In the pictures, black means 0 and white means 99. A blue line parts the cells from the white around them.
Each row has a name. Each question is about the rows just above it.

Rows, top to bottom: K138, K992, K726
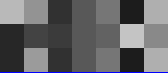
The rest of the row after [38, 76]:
[53]
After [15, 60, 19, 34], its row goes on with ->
[46, 11, 68]
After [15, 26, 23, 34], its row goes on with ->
[38, 76, 53]
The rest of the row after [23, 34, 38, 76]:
[53]
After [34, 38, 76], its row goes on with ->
[53]
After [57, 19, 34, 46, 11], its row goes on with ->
[68]

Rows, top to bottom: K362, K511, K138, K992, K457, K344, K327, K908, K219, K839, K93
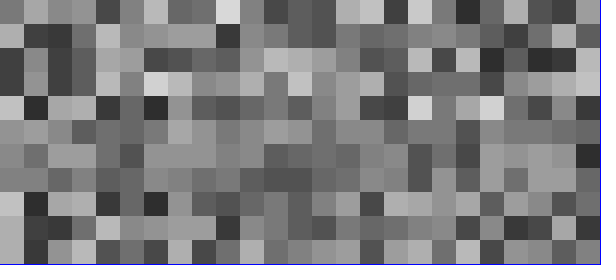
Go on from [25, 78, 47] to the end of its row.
[18, 40, 68, 32, 25, 61]
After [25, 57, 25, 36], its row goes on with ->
[72, 50, 81, 72, 53, 57, 68, 47, 75, 53, 61, 68, 32, 40, 43, 43, 28, 53, 61, 68, 75]

